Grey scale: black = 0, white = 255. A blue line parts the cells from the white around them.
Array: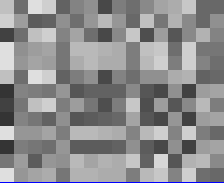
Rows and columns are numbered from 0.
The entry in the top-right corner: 104
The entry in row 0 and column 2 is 223
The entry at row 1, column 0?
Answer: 207
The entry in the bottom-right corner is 104
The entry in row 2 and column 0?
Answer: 65
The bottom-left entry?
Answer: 223
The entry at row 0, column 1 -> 110
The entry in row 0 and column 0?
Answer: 192
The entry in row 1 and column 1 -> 157

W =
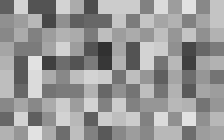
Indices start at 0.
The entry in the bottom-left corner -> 178
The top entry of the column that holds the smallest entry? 204
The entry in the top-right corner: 196
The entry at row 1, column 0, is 144
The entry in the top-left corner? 95
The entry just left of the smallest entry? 83
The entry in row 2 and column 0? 136
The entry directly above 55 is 49
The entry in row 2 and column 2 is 129
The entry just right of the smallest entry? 165
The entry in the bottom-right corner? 165
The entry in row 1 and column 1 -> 157
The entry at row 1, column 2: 184
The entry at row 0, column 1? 211

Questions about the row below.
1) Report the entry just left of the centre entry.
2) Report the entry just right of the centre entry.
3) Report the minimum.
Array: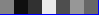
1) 49
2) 78
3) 15

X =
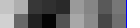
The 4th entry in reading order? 48
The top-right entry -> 119
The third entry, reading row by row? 55
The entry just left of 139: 168
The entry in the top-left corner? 196

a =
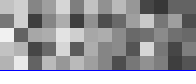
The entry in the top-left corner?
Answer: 194
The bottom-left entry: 179
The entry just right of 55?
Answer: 99
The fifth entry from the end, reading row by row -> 119
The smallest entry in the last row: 62
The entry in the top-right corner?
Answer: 99
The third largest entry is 227
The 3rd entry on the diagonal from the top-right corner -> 139
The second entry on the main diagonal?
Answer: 207
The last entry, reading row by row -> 84
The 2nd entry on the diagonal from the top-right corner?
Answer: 159
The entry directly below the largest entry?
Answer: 194
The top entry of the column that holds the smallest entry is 55
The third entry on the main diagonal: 167
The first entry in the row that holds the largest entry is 241

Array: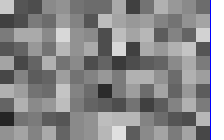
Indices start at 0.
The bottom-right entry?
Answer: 71
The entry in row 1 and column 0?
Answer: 64
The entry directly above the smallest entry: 100
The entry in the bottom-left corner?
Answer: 146
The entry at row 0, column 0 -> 202
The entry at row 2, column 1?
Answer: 170
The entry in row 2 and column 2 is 170
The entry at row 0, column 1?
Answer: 85
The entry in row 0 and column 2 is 77
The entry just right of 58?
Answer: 77
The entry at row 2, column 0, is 123
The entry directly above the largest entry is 183
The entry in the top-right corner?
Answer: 108
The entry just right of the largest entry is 92
